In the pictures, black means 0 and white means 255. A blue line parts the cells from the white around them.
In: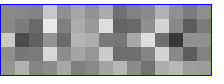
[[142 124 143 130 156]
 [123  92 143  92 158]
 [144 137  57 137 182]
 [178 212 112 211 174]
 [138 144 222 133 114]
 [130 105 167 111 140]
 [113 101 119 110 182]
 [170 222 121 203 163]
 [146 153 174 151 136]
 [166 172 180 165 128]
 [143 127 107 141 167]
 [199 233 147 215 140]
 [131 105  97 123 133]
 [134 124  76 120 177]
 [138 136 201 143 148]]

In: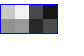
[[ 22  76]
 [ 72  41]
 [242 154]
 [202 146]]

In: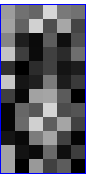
[[113  68  79 110  29  58   0  84  65   4  61   0]
 [121 167  15  43  20  28  91  76 165  65  15  92]
 [215  78  93  64  65 123 165 213  94 165 105  64]
 [102 209  10  11  44  31 162  87 208 124  10 153]
 [113  98  30  62   0  21   7 103 106   9  19   0]
 [156 162 133 196  47 198  63   6   6  21 164 164]]

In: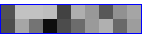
[[165 157]
 [145 105]
 [ 88 176]
 [152 154]
 [174 108]
 [ 66  76]
 [190  14]
 [194 116]
 [194 166]
 [ 83  77]]

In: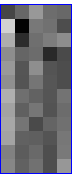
[[104  77 141  74  77  77 115 108 112 119 121 151]
 [109 113 125  41  84  86  85  83 100  84  78  78]
 [152 120 111 108 142 117  98 118  74  95 105 113]
 [103   3  44 101  85  84 111  96 117  97  92  97]
 [ 70 209 173 141 153 143 175 162 167 163 129 134]]

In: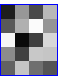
[[184 149 216 197  84]
 [ 74 251  63 200 111]
 [151 176  10  65 197]
 [ 30  89 245 140  98]]

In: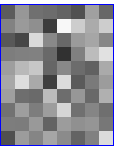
[[103 205 135 225 170 156 176 111 119 220]
 [160 171 166 188  97 122 105 133 149 129]
 [ 80 205 155 128 108  90 151 112 144  99]
 [ 99 248 104  49 136 219 109 214 156 139]
 [108  60 137 105 102  62 188 157  99 166]
 [112 143 218 129 199 169 106 125 153 133]
 [151 154  70 128 185 221 110 158 124 156]
 [ 92 130  88 125 158 167 159 114 125  80]]

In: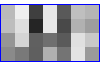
[[181 158 200 154]
 [191 177 224 227]
 [ 89  73  90 116]
 [231 232 111 176]
 [ 63  37  96  95]
 [239 223 213 121]
 [186 189 149 138]]

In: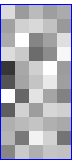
[[171 153 223 247 156 159 130 208 169 116 194]
 [158 194 161 140 254 233 165 214 176 210 197]
 [187 217 133 108 208 196 227 157 196 242 175]
 [155 209 255 202 168 165 103 210 186 120 202]
 [219 161 171 220  54  83 254  94 175 181 134]]
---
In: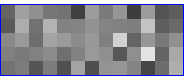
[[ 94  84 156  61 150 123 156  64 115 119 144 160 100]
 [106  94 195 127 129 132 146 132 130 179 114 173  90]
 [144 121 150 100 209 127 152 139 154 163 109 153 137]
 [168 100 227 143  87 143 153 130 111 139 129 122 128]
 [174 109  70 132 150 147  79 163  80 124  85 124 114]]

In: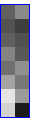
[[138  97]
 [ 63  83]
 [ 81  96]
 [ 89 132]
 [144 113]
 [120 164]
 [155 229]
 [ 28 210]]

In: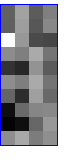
[[128  92 162  97]
 [136  87 158  96]
 [ 70  74 152 252]
 [116 170 127 140]
 [ 92 147  39  51]
 [116 170 126 141]
 [105 159  44 101]
 [136 134 106  15]
 [152 103  15   4]
 [143 124 168 141]]

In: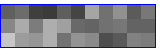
[[120  91 145 113 165  69  94  59  63 108  96]
 [ 99  99 119 113 100 105 160 174 124 171 135]
 [124 129  89  78 138 147 114 175 150 156 198]]

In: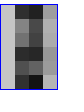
[[158  33  47 197]
 [176  73 132 197]
 [172  66 114 197]
 [151  39  44 197]
 [155  98  80 197]
 [181  19  49 197]]

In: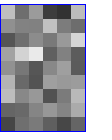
[[188  50  61 155 110 191]
 [109 124 193 129 130 144]
 [213 153 121 140 111  85]
 [ 92 129  96 234 211 162]
 [ 91 159 136  86 119 145]
 [156 153 159  83 105 180]
 [185 123  82 152 136 189]
 [171 132 151 133 105 101]
 [101  71  95 122 111  70]]

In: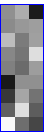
[[ 27 173 144]
 [158 152 139]
 [160 123 189]
 [222 117 135]
 [157 107 128]
 [144 144  25]
 [115 166  56]
 [ 93 223  97]
 [ 70 110 249]]

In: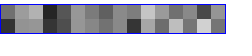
[[149  73 137 112 154 197 125 138  96 123 151  86  37 178 156 112]
 [117 209 118 190 109 166  53 137 114 135 150  78  53 150 147  51]]

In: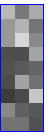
[[170 120 184]
 [117 179 151]
 [138 215 153]
 [164  78  78]
 [101  90  82]
 [113 163  76]
 [199  74  59]
 [ 87  96 136]
 [ 81 115 115]]
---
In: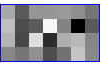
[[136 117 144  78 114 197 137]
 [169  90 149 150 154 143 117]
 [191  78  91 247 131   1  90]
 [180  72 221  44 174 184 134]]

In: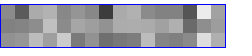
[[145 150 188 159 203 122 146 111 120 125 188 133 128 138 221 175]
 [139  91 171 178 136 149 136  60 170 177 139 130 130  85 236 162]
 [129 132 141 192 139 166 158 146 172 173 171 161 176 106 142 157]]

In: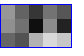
[[102  82 178 217 198]
 [151  99  54 115  86]
 [144 113  15 140  34]]

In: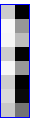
[[200 116]
 [204   1]
 [248 151]
 [246 189]
 [204   3]
 [247 152]
 [205   1]
 [217  10]]

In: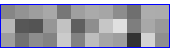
[[158 113 141 131 203 130 189 166 158  51 211 143]
 [134 147 158 168 119 159 170 166 141 111 173 172]
 [183  87  84 150 194  95 142 198 224 126 168 153]]

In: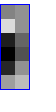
[[158 187]
 [131 146]
 [219 146]
 [ 30 101]
 [  1  82]
 [ 39 146]]
